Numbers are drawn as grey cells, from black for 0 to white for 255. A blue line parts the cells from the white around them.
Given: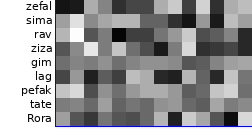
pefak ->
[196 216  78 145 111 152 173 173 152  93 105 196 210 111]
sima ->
[159 224 138 166 181 181  99  99  48  20 152  26 189 159]
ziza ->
[ 85 138 231 124 196 111  78  26 124 216  48  56  70  40]

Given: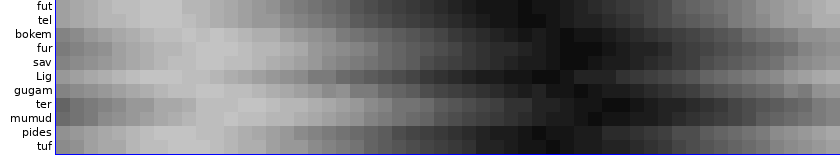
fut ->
[160 168 174 182 189 189 195 195 195 182 182 174 168 160 152 145 131 123
 115 107 100  85  77  69  63  57  50  43  35  28  21  21  21  13  21  21
  28  35  43  50  57  63  69  77  92 100 107 115 123 131 145 152 160 168
 174 182]
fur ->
[123 131 139 145 160 168 174 182 182 189 195 195 195 189 182 182 174 168
 152 145 139 131 123 107 100  92  85  77  69  57  50  43  43  35  28  21
  13  13  13  21  28  35  35  43  57  63  69  77  85  92 100 107 115 131
 139 145]
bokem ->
[131 139 152 160 168 174 182 189 189 195 189 195 189 182 174 174 160 152
 145 139 123 115 107 100  92  85  77  69  57  50  43  35  28  21  28  21
  13  21  21  28  35  43  50  57  63  69  77  85  92 107 115 123 131 145
 145 152]

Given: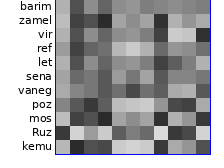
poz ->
[133  88  57  94 189 197 203 149  73  65 170]
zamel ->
[189  65  80  43 163 141 163  49 177 149 170]
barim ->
[177  80 141 100 141 149 126 133 141 133 126]
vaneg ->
[170 133 119  88 112  73 112  94 170 177  88]

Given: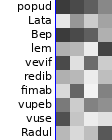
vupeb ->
[122 204 130 144]
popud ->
[ 59  74  95 136]
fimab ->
[217 101 243 130]
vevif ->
[ 74 224 107 204]

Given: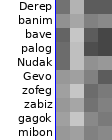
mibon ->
[152 160 129 137]
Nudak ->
[108 191 145 152]

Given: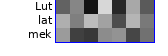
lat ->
[175 127 188 162  77 181 121]
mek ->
[155  64  56 140 147  70 113]

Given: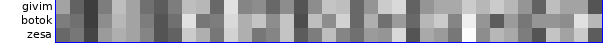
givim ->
[163  98  62 125 190 163 112  92 125 190 183 104 225 133 141 104 141  84
 141 196 190 104 149 203 217  98 149 169 169 203 183 203 183 149  98 190
 163 163  84]
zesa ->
[104 119  69 155 175 163 133  84  98 203 175 119 210 175 119 133 196  92
 125 190 133 112 155 149 217  84 169 155 119 252 141 183 169 125  84 196
 163 203  92]

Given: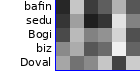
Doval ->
[166 114 138 198  66 204]
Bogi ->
[ 74 186 130 146 212  80]
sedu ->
[ 53 159  31  53 226 130]

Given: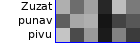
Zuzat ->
[175 109 161  39 189 122]
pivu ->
[197  75 153  27 130  59]

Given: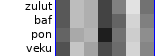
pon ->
[100 169 181  30 114 205 142]
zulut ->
[ 88 189 175  67 128 226 114]
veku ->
[ 81 197 163  74 108 212 134]

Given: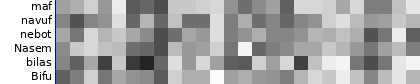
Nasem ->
[139 200 215 193 187 111 103  77 187 152 160 207 118 244 103 126 139 167
 167 200 181 152 118 160 187 126]
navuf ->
[133  83 133 146 222 103 181 103 193 111 111 222 126 174 111 133 103 133
 146 207 222 187 152 160 200 181]
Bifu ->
[ 96 126 207 118 167 146 139  90 207 174 174 251 160 174 152 146 126 181
 215 200 236 193 133 187 230 181]
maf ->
[160 174 207 152 236  90 103  77 200 200 207 215 146 111 139 160  96 215
 215 207 167 215 126 126 193 230]

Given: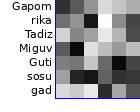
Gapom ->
[ 49  90 147 218 197 174]
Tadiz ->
[210 134 160 232 181  75]

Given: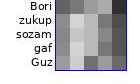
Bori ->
[ 99 120 155 171  49]

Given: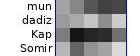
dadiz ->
[155 169 196 141 204]
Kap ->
[126  21  37  43 113]
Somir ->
[182 100 147 163 217]

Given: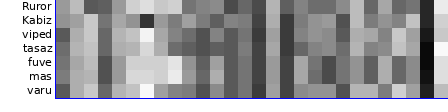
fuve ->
[116 167 188  81 154 208 208 208 228 147  95 160  89 116  67 154  67 167
 116  75 116 147  95 174 103 139  10 222]
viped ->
[ 89 174 200 103 180 194 243 167 131 109  81 131  89 116  59 160  59 131
 147 139  89 174 167 131 200 160  25 200]

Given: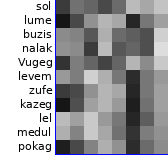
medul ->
[175 131 201 167 113  51 125 145]
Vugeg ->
[ 51 125 101  67 101 181 139 201]

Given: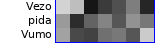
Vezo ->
[211 190  22  59  80 126  38]
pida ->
[154  44  99 132  86 146 120]

